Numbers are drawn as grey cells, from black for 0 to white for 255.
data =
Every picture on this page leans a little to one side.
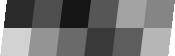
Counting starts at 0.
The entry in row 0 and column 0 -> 42
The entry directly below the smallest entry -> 106
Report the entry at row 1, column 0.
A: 210
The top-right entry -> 133

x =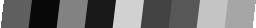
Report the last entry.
166
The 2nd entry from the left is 8
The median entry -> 95

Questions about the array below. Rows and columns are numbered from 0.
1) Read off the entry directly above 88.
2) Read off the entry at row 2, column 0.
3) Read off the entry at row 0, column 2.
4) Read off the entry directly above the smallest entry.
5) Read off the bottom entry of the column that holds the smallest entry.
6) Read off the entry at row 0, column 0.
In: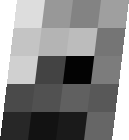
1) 124
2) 208
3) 131
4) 188
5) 26
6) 221

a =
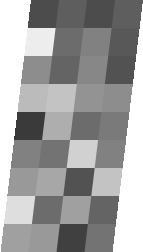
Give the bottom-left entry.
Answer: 160
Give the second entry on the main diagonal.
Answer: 108
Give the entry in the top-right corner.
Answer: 94
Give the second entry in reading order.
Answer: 94
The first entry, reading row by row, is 76
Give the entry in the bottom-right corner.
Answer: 115
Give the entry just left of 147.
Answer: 195
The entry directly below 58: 129
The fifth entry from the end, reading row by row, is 100
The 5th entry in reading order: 237
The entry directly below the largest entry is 141

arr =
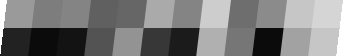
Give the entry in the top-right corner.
213
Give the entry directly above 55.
170
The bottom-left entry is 34
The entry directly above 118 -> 110
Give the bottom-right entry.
198
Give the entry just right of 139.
198
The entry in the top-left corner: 154

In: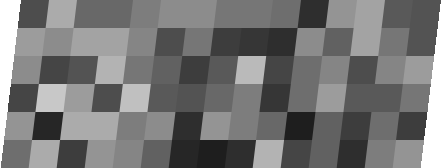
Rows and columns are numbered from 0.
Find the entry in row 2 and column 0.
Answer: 140
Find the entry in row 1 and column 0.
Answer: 156
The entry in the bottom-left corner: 110
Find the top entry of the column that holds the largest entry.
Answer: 171
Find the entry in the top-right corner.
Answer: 83
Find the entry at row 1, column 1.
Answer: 140
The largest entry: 200
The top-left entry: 77
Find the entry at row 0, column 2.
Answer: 104
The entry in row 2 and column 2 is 83
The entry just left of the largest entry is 69
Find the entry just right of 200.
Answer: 156
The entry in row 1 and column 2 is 163
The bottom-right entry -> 148
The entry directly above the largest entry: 69
